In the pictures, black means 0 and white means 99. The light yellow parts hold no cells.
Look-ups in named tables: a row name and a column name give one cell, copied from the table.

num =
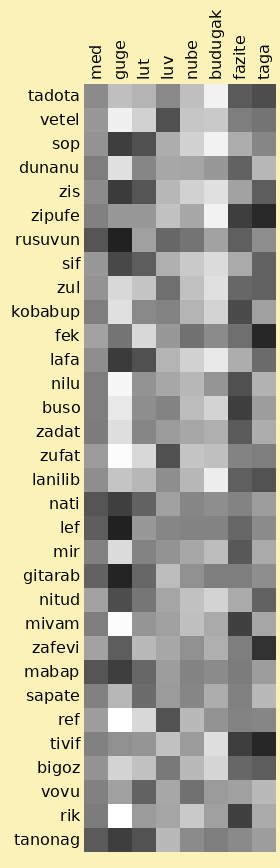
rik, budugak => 62
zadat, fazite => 35
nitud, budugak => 82
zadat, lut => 52
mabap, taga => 61
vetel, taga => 45
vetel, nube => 77
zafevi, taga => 19
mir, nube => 65
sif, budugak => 85
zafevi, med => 63
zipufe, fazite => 24
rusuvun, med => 33
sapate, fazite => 50
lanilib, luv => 55
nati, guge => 25
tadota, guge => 74
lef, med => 36
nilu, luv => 65
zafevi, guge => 36

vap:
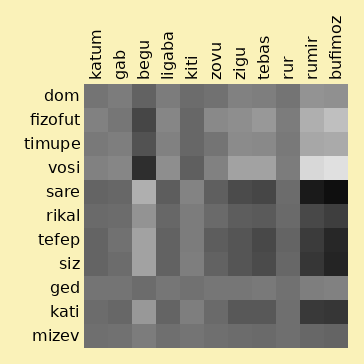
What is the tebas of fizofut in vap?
59
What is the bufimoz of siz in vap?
14
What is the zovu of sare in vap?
37
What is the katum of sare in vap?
39
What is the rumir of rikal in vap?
28
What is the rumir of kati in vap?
22
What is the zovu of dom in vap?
44
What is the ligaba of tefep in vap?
38
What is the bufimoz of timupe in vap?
66
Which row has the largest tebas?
vosi

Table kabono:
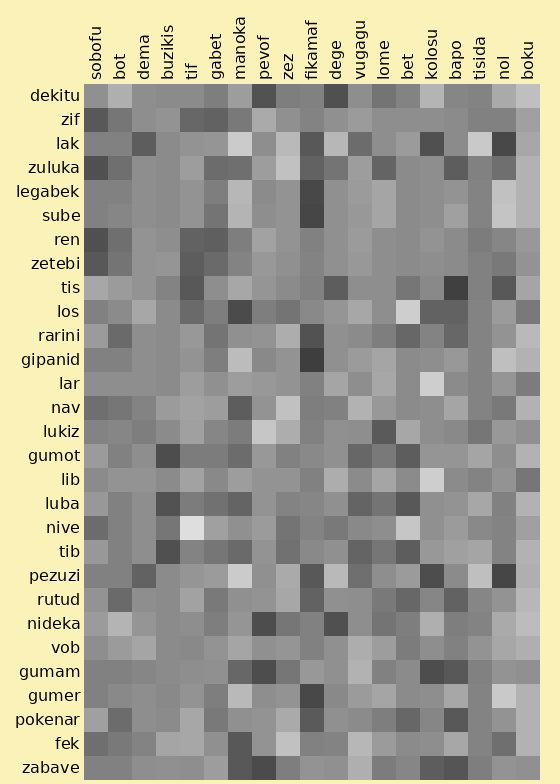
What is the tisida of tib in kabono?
64
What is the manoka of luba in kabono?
39
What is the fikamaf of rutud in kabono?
38
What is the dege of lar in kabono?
64
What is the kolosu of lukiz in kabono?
55
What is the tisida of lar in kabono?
51
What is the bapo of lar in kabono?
54
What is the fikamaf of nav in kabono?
49
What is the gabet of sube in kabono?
45
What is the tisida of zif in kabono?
50
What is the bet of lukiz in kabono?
65
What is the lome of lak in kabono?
55
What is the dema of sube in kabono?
55
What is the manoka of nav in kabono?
36
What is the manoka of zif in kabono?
47
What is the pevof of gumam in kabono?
30
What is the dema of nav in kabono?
51
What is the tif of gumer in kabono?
57
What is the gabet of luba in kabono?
44
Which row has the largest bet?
los

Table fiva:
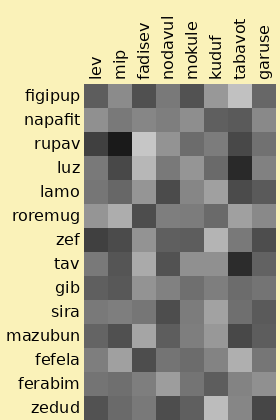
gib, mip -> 34
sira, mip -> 49
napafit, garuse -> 53
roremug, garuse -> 53
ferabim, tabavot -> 51
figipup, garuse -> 40
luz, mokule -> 58
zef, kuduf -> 70
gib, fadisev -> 57
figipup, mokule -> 32
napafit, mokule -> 55
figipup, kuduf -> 59
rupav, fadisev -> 77
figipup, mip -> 54
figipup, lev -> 36
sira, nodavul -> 30
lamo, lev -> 46

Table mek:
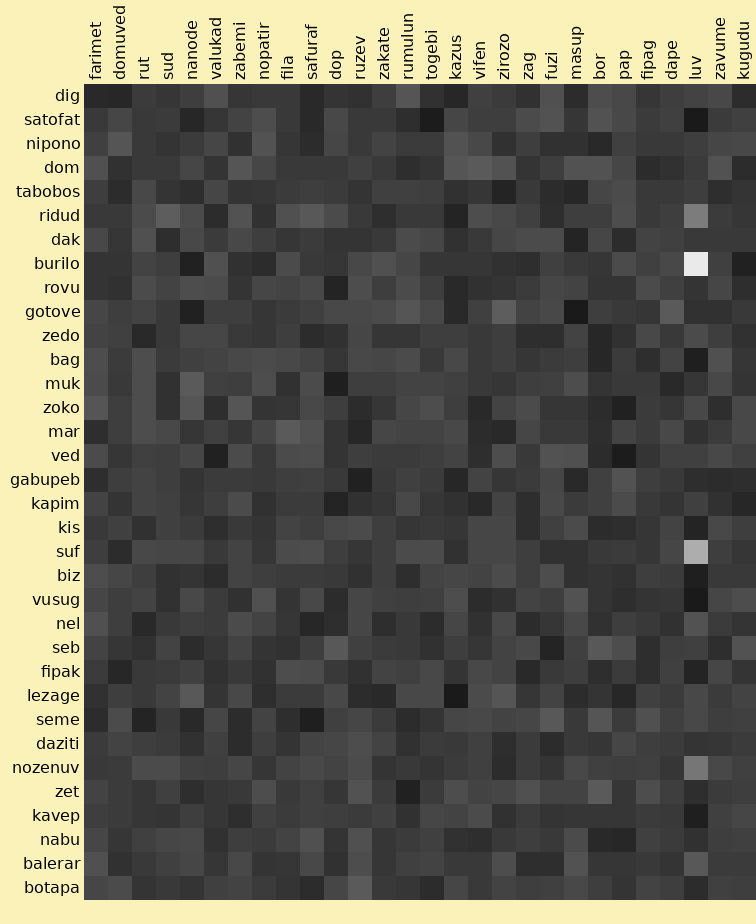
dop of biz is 22
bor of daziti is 21
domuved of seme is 29
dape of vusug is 21
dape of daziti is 23
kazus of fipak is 20
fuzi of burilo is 25
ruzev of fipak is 19
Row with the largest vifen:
dom

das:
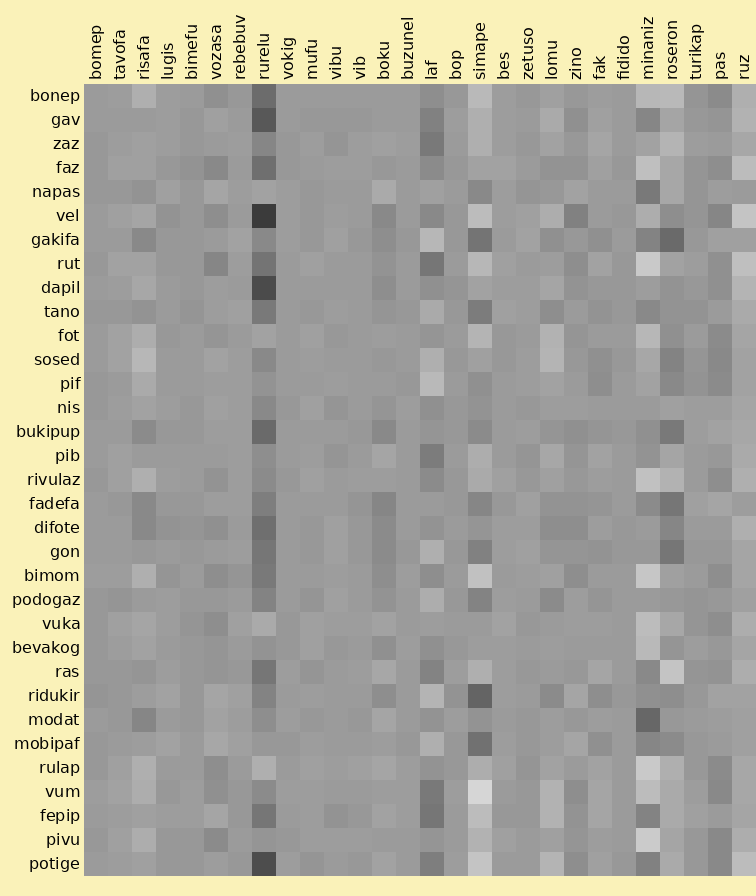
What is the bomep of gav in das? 60
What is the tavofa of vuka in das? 62
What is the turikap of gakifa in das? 59
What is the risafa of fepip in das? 62
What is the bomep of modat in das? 60
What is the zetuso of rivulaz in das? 59
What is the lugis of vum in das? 59
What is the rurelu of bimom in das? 47
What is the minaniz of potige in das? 50
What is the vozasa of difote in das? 56
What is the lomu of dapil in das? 64
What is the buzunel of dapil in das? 60
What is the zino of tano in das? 60
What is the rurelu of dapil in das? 29
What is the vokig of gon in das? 60
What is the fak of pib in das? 63

